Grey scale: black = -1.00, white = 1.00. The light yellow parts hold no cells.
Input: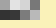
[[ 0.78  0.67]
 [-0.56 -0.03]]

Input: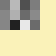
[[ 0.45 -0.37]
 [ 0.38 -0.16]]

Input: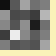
[[-0.31  0.28]
 [-0.43 -0.38]]

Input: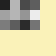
[[ 0.43 -0.42]
 [ 0.42  0.17]]

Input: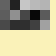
[[-0.73  0.55]
 [ 0.13 -0.44]]

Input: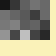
[[-0.58 -0.25]
 [-0.21 -0.30]]
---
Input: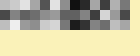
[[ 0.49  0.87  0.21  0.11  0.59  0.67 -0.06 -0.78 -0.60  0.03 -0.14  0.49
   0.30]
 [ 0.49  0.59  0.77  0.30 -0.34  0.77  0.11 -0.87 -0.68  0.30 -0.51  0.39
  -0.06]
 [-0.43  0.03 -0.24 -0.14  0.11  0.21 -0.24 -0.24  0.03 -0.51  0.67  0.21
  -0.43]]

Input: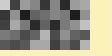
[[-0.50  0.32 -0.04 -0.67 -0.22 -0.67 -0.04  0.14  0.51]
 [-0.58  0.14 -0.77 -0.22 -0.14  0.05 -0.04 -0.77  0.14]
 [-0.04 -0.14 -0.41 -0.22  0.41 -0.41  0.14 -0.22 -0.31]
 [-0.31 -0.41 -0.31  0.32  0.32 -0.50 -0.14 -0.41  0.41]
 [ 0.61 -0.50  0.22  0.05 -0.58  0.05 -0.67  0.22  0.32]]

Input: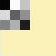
[[-0.95  0.97  0.54]
 [ 0.03  0.38 -0.77]
 [ 0.70 -0.25  0.12]]

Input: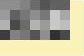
[[ 0.11  0.11  0.02 -0.16 -0.34 -0.24 -0.24]
 [-0.52  0.02 -0.07 -0.34  0.11 -0.62 -0.43]
 [ 0.21 -0.24 -0.07  0.11 -0.07  0.57  0.31]
 [ 0.40 -0.43 -0.16  0.40  0.21  0.57  0.48]]

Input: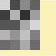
[[-0.52  0.41 -0.62  0.24]
 [ 0.41  0.16  0.51  0.00]
 [-0.16 -0.08  0.33 -0.16]
 [-0.33 -0.33  0.33  0.67]
 [ 0.67 -0.42  0.08 -0.24]]

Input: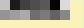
[[ 0.16  0.24  0.33 -0.14 -0.04 -0.23  0.06]
 [ 0.53 -0.79 -0.49 -0.39 -0.31 -0.97  0.71]]
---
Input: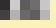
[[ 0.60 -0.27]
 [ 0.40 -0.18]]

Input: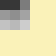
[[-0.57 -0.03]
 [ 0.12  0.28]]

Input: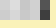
[[0.73 0.56]
 [0.69 0.58]]

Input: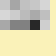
[[0.30 0.51]
 [0.60 0.47]]

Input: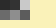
[[-0.60  0.58]
 [ 0.11 -0.28]]

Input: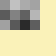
[[ 0.51  0.34]
 [ 0.02 -0.24]]

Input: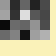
[[-0.66 -0.21]
 [-0.61  0.73]]
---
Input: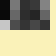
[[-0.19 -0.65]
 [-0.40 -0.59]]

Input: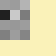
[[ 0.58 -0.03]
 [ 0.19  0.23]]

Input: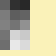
[[-0.26 -0.22]
 [-0.09  0.14]]

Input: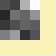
[[-0.11 -0.21]
 [-0.38 -0.22]]

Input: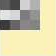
[[ 0.68 -0.02]
 [-0.21  0.06]]

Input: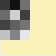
[[ 0.62 -0.51]
 [-0.25 -0.09]]

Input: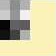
[[ 0.17  0.88]
 [-0.24 -0.27]]

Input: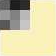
[[0.01 0.44]
 [0.11 0.55]]

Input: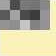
[[ 0.28 -0.41]
 [ 0.12  0.54]]
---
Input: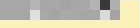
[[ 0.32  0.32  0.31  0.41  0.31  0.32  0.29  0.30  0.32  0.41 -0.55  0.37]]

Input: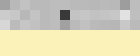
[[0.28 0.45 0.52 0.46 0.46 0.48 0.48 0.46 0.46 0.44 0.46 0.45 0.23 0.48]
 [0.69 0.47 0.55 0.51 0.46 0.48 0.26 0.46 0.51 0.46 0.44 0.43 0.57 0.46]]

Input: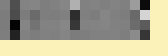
[[ 0.00 -0.38  0.03  0.04 -0.01  0.01  0.05  0.38  0.01  0.03  0.00  0.03
   0.00  0.22 -0.91]
 [-0.03 -0.97  0.04 -0.10  0.02  0.02  0.06 -0.57  0.02  0.03  0.04  0.01
   0.00 -0.15 -0.29]]

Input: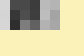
[[ 0.68 -0.42 -0.43 -0.53  0.46  0.41]
 [ 0.68 -0.64 -0.02 -0.24  0.40  0.31]]

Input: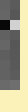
[[-0.22 -0.29]
 [-0.94  0.64]
 [-0.20 -0.32]
 [-0.23 -0.30]
 [-0.17 -0.14]]

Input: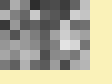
[[-0.35  0.36  0.03 -0.65 -0.44 -0.40 -0.53 -0.22  0.50]
 [-0.56  0.19 -0.33 -0.24 -0.42 -0.35  0.55 -0.17 -0.12]
 [ 0.18  0.30  0.20  0.08 -0.20  0.00  0.78  0.68 -0.09]
 [-0.04 -0.25  0.39 -0.17 -0.29  0.22 -0.42  0.33  0.42]]

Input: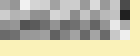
[[ 0.31  0.18  0.89  0.66  0.63  0.27  0.59  0.61  0.21  0.71  0.20  0.57
  -0.41]
 [ 0.13  0.18 -0.35 -0.29 -0.13  0.15 -0.19 -0.12  0.12 -0.21  0.16  0.82
   0.34]]
